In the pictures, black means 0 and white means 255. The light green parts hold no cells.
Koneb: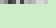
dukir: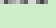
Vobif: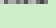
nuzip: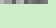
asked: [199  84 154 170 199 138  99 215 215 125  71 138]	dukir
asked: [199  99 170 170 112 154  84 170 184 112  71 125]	Vobif

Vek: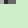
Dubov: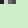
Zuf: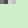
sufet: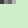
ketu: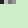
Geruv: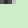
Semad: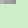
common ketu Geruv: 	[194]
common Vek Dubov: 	[104]
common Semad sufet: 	[178]
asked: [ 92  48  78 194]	Geruv
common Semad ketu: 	[149]
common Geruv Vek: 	[48]
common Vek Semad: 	[178]

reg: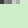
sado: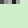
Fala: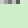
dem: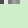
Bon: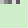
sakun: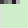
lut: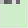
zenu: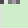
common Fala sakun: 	[121]
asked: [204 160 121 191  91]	Fala
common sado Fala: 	[160]
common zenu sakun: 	[121]

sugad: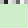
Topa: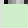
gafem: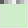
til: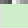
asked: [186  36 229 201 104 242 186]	sugad
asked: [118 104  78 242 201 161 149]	til

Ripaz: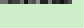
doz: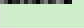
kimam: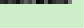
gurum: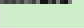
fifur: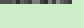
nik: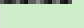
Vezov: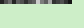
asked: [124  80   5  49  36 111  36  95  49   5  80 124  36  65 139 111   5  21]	doz
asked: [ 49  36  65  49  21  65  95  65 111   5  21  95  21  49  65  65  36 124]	kimam
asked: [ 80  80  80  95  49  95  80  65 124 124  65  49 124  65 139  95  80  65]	fifur
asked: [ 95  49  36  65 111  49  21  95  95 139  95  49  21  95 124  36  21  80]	nik

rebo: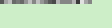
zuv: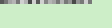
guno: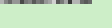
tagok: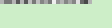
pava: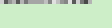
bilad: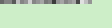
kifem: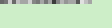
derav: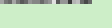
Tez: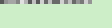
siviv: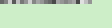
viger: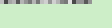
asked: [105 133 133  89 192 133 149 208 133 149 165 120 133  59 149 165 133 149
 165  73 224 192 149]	bilad
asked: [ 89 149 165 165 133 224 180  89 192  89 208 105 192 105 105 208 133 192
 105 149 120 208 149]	Tez
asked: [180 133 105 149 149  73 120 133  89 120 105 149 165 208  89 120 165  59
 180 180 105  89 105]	guno

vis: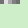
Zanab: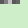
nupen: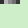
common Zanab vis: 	[128]
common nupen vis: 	[112]

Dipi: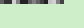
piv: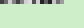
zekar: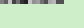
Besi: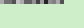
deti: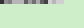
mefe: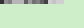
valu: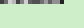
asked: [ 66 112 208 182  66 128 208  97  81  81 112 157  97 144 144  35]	valu
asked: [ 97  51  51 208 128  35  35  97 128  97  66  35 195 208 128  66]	Dipi
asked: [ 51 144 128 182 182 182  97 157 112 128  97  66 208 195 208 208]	mefe

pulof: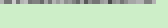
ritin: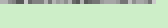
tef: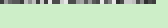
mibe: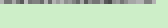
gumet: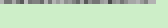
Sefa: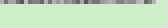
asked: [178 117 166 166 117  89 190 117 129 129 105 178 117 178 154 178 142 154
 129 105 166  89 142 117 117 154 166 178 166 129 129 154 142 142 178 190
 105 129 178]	Sefa
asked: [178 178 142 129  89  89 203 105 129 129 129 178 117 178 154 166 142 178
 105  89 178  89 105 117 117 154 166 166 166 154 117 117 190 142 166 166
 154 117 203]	ritin
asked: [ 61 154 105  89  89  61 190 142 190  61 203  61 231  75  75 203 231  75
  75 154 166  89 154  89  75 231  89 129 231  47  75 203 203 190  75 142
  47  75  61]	tef
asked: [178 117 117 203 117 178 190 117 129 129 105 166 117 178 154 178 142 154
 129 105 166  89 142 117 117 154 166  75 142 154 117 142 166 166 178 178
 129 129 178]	pulof

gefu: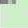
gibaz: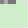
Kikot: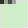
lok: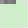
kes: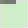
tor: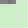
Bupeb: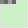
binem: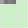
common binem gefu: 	[130]
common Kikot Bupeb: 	[161]

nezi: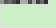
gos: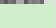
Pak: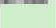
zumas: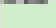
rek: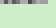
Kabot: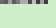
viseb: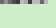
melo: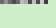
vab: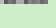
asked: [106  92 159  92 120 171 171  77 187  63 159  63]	Kabot
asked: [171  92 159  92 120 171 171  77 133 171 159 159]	rek
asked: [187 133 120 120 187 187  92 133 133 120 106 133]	zumas
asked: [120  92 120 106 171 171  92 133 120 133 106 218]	gos
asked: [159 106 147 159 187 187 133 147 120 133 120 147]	Pak

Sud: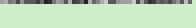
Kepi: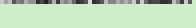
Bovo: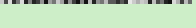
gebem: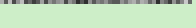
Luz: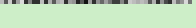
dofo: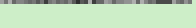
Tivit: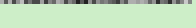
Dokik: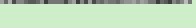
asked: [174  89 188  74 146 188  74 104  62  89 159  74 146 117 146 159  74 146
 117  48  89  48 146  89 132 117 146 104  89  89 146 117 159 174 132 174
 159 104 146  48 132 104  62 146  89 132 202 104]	gebem
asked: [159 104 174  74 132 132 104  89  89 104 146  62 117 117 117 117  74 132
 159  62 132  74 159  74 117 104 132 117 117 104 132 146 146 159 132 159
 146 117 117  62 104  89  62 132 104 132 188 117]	Dokik

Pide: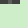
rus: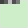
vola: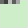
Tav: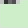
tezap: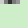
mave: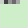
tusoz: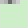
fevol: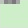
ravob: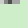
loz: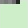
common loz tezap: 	[121]
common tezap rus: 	[121]
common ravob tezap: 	[205]
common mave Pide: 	[65]
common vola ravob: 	[165]

